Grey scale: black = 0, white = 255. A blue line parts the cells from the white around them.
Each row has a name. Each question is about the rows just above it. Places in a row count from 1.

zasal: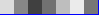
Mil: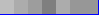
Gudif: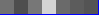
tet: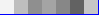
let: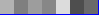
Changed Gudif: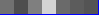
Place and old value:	3, [119]
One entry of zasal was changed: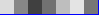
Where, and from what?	6, [235]
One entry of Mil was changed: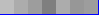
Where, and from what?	7, [151]
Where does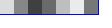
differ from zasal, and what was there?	4, [113]
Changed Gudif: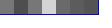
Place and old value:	1, [113]

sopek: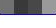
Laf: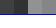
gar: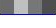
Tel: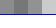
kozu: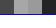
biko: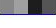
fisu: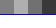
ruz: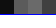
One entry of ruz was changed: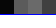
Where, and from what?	1, [14]
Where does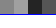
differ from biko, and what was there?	3, [29]
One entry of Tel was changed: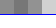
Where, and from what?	4, [203]
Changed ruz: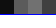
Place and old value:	3, [106]
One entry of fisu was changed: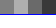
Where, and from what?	3, [113]
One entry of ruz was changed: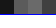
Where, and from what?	1, [14]

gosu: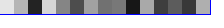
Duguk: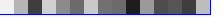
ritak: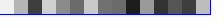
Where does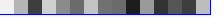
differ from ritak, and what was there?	7, [201]
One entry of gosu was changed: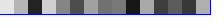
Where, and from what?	4, [214]
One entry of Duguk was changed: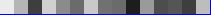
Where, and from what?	1, [241]
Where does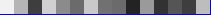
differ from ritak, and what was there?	10, [29]

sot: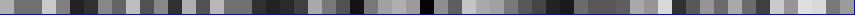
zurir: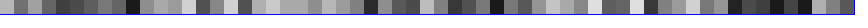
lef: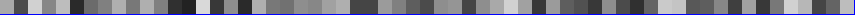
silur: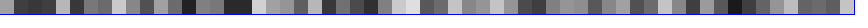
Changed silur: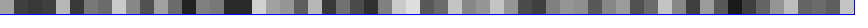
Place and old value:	45, [161]
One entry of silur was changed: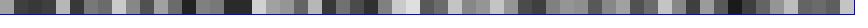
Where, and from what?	22, [94]
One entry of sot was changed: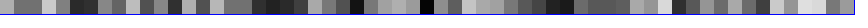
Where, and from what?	6, [34]
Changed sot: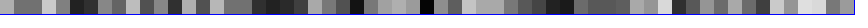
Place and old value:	36, [161]

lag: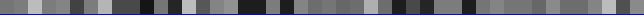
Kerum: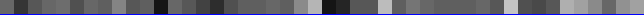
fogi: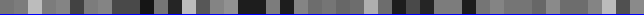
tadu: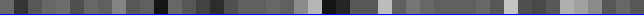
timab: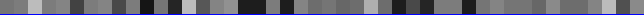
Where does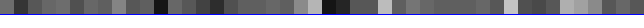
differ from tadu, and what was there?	1, [103]
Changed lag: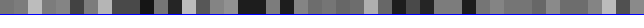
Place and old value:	28, [109]
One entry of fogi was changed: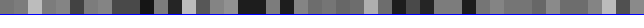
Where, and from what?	12, [117]
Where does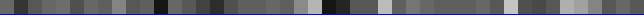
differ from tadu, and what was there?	43, [138]

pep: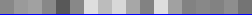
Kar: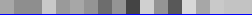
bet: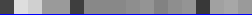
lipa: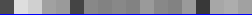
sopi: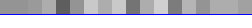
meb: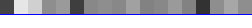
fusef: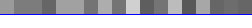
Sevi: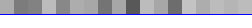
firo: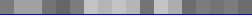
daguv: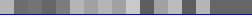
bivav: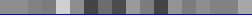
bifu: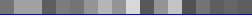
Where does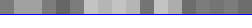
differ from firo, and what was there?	4, [116]
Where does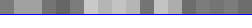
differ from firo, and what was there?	7, [195]
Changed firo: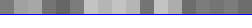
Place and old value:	3, [161]
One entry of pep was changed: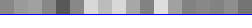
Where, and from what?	7, [222]
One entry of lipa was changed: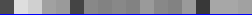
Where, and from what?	17, [173]
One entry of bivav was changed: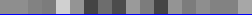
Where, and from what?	6, [142]

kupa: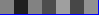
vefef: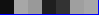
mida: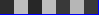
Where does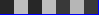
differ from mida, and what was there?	1, [45]
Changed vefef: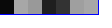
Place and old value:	1, [15]

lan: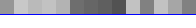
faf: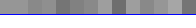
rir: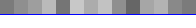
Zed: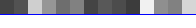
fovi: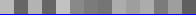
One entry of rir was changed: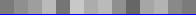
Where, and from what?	8, [194]
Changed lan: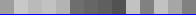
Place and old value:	1, [150]
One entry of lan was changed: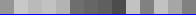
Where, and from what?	9, [82]
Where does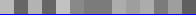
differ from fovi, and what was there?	8, [117]
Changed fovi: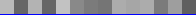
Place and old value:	10, [158]

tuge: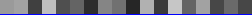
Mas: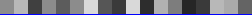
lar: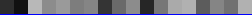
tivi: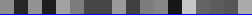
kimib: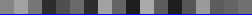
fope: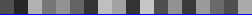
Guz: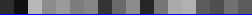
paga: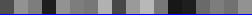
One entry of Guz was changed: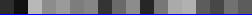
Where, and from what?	16, [79]
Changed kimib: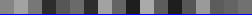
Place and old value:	5, [79]
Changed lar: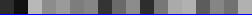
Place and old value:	11, [38]

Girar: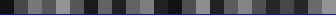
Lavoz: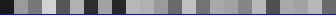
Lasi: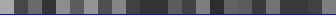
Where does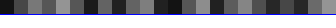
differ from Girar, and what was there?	14, [79]
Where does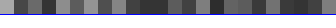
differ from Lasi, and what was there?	22, [58]
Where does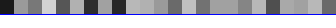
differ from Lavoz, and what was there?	16, [169]
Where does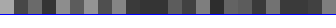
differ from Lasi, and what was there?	10, [65]
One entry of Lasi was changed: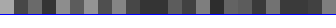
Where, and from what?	10, [65]

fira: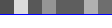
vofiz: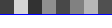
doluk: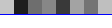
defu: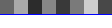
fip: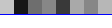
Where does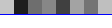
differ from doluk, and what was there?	5, [57]
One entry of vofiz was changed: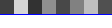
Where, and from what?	7, [183]
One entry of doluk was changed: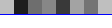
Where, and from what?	1, [198]

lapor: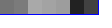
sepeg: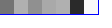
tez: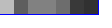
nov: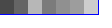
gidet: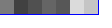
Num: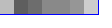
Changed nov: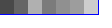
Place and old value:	3, [183]
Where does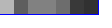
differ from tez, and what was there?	1, [189]
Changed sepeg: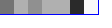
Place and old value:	4, [169]
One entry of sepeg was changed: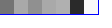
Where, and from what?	2, [176]
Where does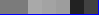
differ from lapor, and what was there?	1, [116]

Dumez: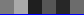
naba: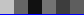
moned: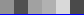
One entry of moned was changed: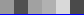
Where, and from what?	1, [146]
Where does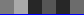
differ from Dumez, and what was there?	3, [31]
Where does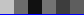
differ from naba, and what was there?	2, [101]

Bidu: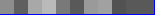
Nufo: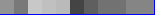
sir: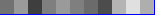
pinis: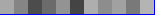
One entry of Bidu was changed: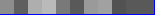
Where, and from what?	3, [168]
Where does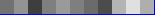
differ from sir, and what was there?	2, [154]
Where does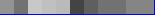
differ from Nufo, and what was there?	2, [121]
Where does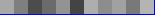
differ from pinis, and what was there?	2, [133]

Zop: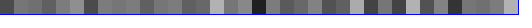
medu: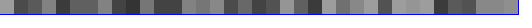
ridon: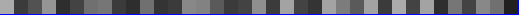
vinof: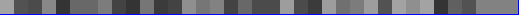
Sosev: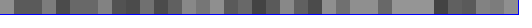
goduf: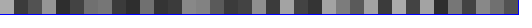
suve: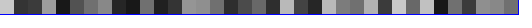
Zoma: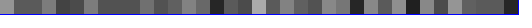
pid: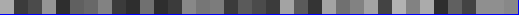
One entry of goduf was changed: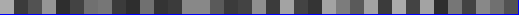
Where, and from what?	15, [130]
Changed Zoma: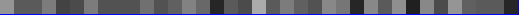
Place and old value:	21, [130]
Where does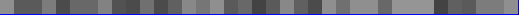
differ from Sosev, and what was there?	35, [130]
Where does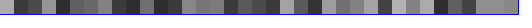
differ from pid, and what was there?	24, [163]
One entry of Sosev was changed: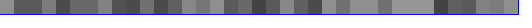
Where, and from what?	28, [104]
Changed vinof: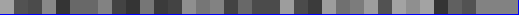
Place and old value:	8, [124]
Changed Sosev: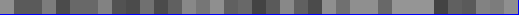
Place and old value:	17, [90]

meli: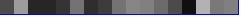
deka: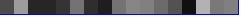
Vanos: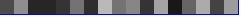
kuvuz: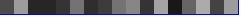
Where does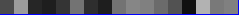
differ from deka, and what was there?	4, [38]
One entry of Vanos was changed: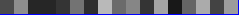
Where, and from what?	9, [115]
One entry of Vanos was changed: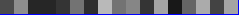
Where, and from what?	17, [156]
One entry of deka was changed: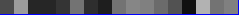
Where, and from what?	16, [121]
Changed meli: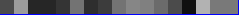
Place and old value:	17, [128]
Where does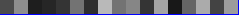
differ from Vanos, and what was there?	3, [38]
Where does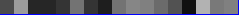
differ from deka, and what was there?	7, [46]

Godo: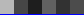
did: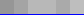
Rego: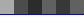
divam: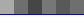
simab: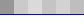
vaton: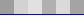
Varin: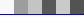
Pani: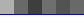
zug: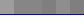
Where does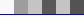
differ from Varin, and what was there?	5, [202]
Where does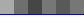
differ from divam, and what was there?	6, [111]
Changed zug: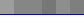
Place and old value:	4, [127]
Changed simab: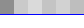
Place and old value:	1, [150]
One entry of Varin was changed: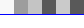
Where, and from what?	6, [83]

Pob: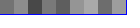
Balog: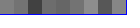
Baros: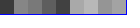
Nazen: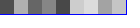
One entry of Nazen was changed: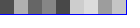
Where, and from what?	8, [163]
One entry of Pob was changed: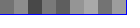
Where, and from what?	8, [109]
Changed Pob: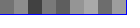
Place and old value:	3, [72]

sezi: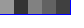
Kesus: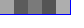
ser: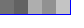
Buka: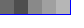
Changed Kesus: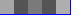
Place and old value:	2, [91]
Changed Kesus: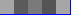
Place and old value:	5, [174]
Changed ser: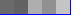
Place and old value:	1, [114]
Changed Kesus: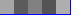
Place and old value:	3, [122]
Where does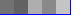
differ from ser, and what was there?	4, [145]
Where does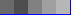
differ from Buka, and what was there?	3, [137]

